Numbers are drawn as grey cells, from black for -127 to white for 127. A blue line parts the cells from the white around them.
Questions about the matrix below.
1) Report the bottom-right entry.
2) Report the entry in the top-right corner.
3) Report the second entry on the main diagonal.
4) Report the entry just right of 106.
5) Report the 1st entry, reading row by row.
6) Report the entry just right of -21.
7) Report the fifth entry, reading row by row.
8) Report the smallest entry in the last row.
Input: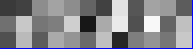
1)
72
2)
-35
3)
72
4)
-47
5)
-69
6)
64
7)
13
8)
-89

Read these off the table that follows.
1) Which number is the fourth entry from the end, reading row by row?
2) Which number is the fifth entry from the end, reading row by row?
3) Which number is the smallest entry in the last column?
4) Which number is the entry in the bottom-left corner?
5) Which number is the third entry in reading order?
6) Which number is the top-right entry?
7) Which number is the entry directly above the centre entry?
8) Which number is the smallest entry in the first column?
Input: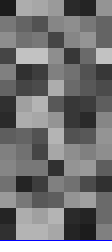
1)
39
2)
52
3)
-79
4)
-79
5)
39
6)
20
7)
-39
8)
-99

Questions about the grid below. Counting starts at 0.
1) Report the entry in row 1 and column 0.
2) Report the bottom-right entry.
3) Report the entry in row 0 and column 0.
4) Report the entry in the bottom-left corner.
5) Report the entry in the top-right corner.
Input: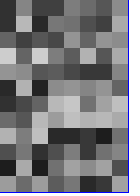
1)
-78
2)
34
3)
-78
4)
28
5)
12

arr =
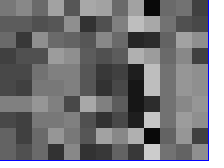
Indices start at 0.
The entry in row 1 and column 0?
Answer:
-35
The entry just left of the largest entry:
-71
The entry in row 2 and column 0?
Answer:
-21
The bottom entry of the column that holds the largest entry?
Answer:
76
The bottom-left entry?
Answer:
-28
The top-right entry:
-63
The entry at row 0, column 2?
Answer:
-21
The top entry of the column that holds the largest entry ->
-118
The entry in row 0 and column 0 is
-7
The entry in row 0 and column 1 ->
8
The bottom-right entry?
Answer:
15
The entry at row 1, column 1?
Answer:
-35
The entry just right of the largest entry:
-13

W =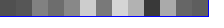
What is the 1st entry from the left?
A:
-47
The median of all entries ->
-6
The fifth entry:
8
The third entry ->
1

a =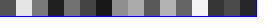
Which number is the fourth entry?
-95
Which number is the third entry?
-6
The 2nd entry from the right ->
-52
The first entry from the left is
-44
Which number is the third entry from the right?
-73
